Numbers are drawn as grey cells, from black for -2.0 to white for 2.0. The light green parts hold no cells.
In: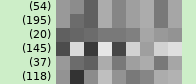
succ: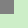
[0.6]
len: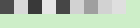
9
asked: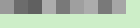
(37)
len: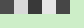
5

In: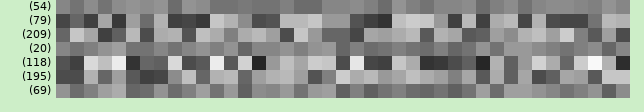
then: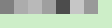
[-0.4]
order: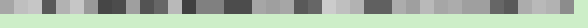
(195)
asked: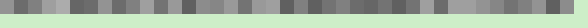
(69)

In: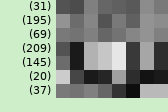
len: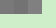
3
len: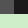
2

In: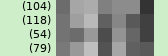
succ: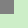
[0.2]
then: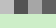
[-0.6]
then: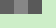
[-1.0]

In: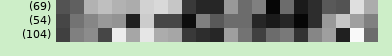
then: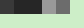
[0.0]
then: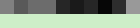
[1.1]
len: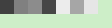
7
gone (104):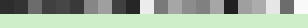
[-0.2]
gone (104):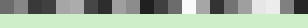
[-0.1]
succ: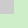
[-0.9]

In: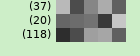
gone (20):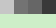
[-0.3]
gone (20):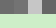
[-1.1]
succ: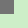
[-1.1]
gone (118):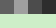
[0.6]
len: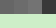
4
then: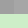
[-0.5]

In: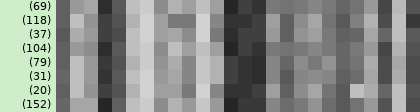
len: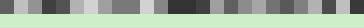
26
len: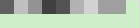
9
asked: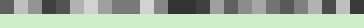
(118)
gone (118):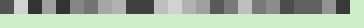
[0.0]
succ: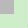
[-0.7]

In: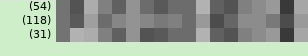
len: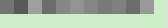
11
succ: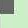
[0.2]

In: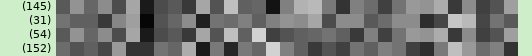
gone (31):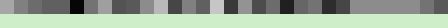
[0.1]
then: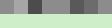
[0.2]
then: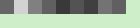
[0.0]

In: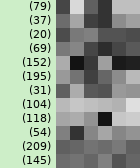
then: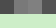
[-0.7]
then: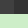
[0.2]
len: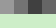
4
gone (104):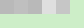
[0.8]
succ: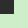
[-0.9]
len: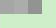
3
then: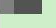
[-0.8]

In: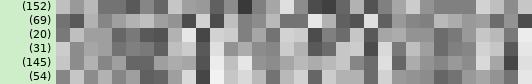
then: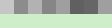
[1.4]
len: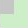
1
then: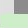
[-0.8]

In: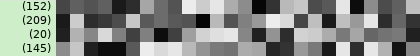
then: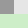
[-1.3]
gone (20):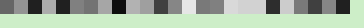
[1.5]
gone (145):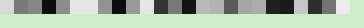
[-1.4]

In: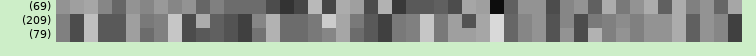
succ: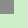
[0.0]
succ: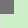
[0.8]
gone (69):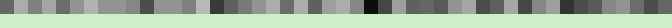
[0.4]
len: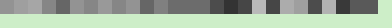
27
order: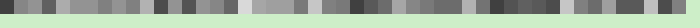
(79)
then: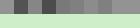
[0.7]

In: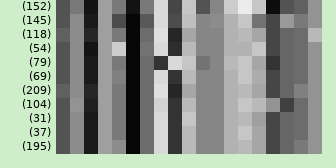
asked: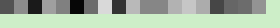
(69)
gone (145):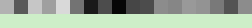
[1.0]

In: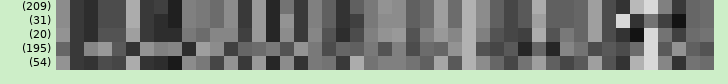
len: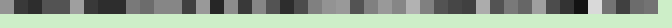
47
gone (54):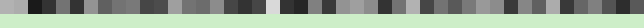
[0.6]
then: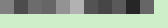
[-1.4]
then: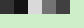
[-0.3]
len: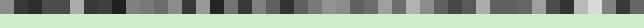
46

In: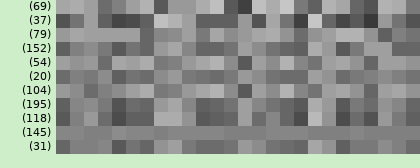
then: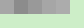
[0.3]
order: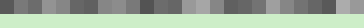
(195)
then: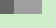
[0.3]
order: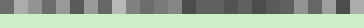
(118)
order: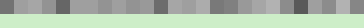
(54)

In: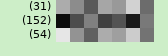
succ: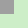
[1.2]
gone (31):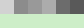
[0.6]
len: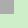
1

